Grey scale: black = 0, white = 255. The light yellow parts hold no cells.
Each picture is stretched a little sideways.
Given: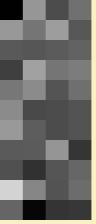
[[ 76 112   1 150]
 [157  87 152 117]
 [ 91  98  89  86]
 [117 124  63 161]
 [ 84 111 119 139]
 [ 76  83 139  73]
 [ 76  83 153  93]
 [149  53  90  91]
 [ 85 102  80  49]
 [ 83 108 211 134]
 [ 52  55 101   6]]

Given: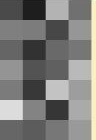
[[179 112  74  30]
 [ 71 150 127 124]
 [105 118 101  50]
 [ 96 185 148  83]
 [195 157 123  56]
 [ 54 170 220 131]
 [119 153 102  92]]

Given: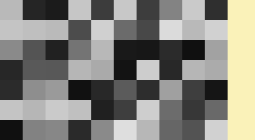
[[202  47 185  37  27 198  60 200  61 131]
 [185 209 196 191 186  76 208 107  72 219]
 [ 16 162 138  84  33 116 184  25  23  43]
 [182 171  39  89  88 182 170  19 205  40]
 [ 62  21  43 142 154  17  40  91  45 160]
 [ 55 105 196 182 202 192  32  62 206 108]
 [ 83 209  16 130 135  42 138 222 183 102]]

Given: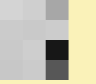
[[207 167 212]
 [201 204 203]
 [206  23 201]
 [203  87 199]]

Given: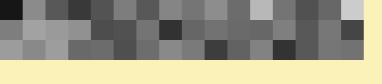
[[103 204  22 139  88  57  83 125  88 133 117 141 108 184 116  81]
 [119  69 126 162 154 145  77  81 116  50 102 114 106 103 127  88]
 [118 114 156 137 157 105 108  79 109 137 122  61  98 130  51  88]]

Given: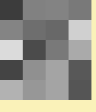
[[131 121  60 129]
 [104 208 132 110]
 [121 170 219  75]
 [164  88  68 144]
 [164  85 178 151]]
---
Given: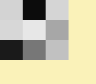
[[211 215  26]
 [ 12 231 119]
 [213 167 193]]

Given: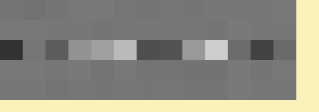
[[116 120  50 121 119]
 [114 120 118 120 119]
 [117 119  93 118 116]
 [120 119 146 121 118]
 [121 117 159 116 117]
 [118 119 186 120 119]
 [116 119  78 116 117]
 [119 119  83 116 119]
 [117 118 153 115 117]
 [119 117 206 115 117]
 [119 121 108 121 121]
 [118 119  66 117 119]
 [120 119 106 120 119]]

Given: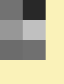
[[114 151 108]
 [ 40 192 112]]

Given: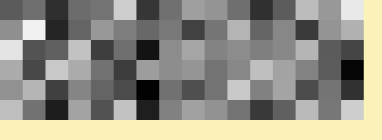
[[ 91 143 228 171 145 190]
 [111 241  83  72 181 114]
 [ 47  37  96 200  64  29]
 [108 100 194 171 133 163]
 [115 152  62 114 100  82]
 [205 125 111  60  75 194]
 [ 54 104  19 157   2  30]
 [112 120 140 141 113 129]
 [159  65 165 149  79 161]
 [148 117 131 115 115 146]
 [111 180 140 135 201 115]
 [ 48 101 127 191 129  57]
 [ 92 135 136 163 164  96]
 [188  58 181 130  76 186]
 [152 148  91  92 116 119]
 [233 177  69   5  49 206]]

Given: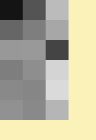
[[ 20 102 152 126 137 145]
 [ 84 126 153 142 134 137]
 [187 167  68 212 218 181]]

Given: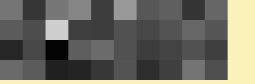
[[117  91  38 106]
 [ 54  77  71  91]
 [119 207   4  32]
 [133  63  94  36]
 [ 61  61 108  55]
 [153  81  81  83]
 [ 87  71  61  46]
 [ 95  83  68  64]
 [ 53 103  81 116]
 [102  86  63  78]]

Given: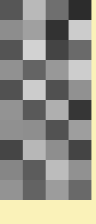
[[ 86 141  84 145  81 147 144  69 134 147]
 [185 160 210 100 204  89 142 183  92  99]
 [111  50  68 152  80 175  82 142 188 156]
 [ 44 204 106 205 145  54 158  68 145 105]]

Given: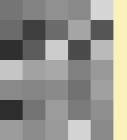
[[117 107  47 197 137  45 156]
 [131  63  92 162 133 115 140]
 [144 108 204 168 138 155 154]
 [137 165  75 129 114 122 211]
 [214  85 186 153 160 143 137]]
